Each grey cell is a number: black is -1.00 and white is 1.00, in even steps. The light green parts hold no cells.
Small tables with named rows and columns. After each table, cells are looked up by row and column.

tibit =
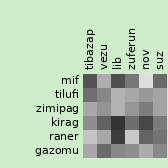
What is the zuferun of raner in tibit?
0.58
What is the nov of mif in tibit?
0.74
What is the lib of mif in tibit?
-0.37
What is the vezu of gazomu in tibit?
-0.17
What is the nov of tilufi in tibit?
0.20
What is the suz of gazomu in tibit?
0.07
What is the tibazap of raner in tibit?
0.53
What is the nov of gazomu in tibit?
0.35
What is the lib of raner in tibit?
-0.52
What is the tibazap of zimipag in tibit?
0.32
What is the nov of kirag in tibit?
-0.44
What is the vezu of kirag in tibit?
-0.23
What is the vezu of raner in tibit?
0.31
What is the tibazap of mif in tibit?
-0.35
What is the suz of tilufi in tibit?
0.28
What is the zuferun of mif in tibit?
-0.07

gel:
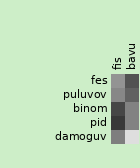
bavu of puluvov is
-0.24
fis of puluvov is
0.06
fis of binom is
-0.45
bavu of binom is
0.02
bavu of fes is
-0.36
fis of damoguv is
-0.01
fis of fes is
0.15
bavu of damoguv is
0.74
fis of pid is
-0.56
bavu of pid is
0.02

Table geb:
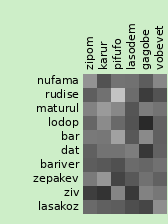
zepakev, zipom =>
-0.04
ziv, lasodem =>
-0.55
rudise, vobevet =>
-0.35
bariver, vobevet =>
-0.11
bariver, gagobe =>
-0.20
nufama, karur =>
-0.36
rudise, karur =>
-0.11
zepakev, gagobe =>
-0.11
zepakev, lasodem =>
-0.31
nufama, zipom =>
0.15
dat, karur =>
-0.10
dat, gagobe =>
-0.57
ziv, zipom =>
-0.51
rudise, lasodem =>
-0.15
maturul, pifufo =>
0.07
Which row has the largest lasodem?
dat

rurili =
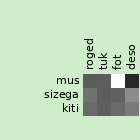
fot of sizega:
-0.24
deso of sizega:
0.09
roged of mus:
-0.28
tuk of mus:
-0.27
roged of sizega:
-0.11
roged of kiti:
-0.18
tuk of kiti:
-0.26
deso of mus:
-0.69

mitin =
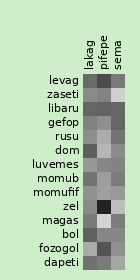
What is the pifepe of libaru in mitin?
-0.22
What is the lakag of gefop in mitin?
0.02
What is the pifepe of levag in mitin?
-0.40
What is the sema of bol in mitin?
0.06
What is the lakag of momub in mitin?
-0.10
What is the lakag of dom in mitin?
-0.26
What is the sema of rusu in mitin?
-0.10
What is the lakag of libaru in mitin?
-0.20
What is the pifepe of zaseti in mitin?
0.03
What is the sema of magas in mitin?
-0.03
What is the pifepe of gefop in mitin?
0.12
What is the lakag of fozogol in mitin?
0.33
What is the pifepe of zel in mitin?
-0.73
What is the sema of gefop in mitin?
-0.20
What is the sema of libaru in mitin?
-0.19
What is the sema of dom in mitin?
0.09

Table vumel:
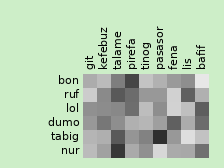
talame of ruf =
-0.30
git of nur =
0.47
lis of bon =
0.11
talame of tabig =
-0.30
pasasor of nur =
0.69
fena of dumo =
-0.25
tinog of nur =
0.13
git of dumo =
0.19
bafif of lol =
-0.26
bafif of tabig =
0.52
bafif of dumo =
-0.15
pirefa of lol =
-0.14
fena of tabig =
0.19

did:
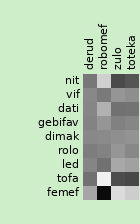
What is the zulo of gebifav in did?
0.01
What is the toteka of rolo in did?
0.07
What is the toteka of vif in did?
0.11
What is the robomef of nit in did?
0.63
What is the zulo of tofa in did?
-0.40
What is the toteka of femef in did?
0.61
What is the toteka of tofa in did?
-0.44
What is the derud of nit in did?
-0.07
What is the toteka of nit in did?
-0.33
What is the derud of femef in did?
0.30
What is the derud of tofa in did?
-0.11
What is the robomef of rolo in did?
0.02
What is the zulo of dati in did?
-0.11
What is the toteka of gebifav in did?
0.05
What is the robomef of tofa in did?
0.88
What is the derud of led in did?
0.04
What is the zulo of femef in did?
0.72
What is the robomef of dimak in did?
0.08
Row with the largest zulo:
femef

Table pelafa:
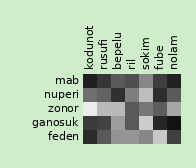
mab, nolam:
-0.74
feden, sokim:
0.06
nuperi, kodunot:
-0.13
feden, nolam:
-0.50
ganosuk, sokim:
0.60
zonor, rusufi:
0.46
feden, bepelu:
0.16
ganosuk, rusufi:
-0.48
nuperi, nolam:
-0.29
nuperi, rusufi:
-0.23
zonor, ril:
-0.30

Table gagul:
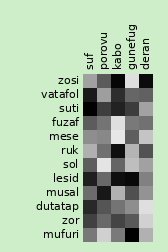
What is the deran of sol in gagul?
0.26
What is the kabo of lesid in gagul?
-0.89
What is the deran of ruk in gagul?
-0.36
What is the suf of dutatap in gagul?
-0.69
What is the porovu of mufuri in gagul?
0.63
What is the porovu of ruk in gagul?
-0.12
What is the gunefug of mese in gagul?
-0.26
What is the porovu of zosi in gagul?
-0.29
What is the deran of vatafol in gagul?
-0.24
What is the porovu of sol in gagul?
0.79
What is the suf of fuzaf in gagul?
-0.28
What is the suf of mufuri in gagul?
-0.06
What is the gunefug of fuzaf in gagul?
-0.05
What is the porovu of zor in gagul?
-0.18
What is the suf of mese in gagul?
0.11
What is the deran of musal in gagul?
0.15
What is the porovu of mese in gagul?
0.07
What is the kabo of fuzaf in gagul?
0.75
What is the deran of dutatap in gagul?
0.75
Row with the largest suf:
ruk

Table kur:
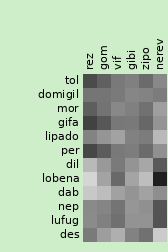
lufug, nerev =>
-0.35
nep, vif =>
-0.09
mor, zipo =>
-0.11
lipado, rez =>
0.03
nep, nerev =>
-0.34
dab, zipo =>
0.27
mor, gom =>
-0.10
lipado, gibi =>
0.01
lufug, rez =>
0.09
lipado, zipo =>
-0.03
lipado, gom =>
0.17
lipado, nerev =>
0.45

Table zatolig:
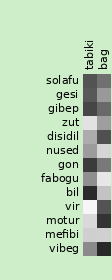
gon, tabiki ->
-0.54
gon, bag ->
-0.05
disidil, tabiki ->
0.35
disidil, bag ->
-0.37
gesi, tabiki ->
-0.31
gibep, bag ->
-0.18
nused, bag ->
0.67
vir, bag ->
-0.35
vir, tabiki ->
0.93
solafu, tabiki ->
-0.35
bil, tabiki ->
-0.67
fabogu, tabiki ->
0.12
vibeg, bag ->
-0.69
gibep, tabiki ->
-0.45

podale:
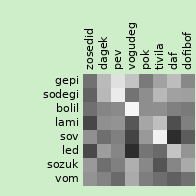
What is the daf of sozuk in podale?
0.05
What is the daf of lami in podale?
-0.39
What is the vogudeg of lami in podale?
-0.32
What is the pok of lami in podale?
0.30
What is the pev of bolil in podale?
0.08
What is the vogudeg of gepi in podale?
0.53
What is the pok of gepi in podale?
-0.04
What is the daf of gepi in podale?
0.48

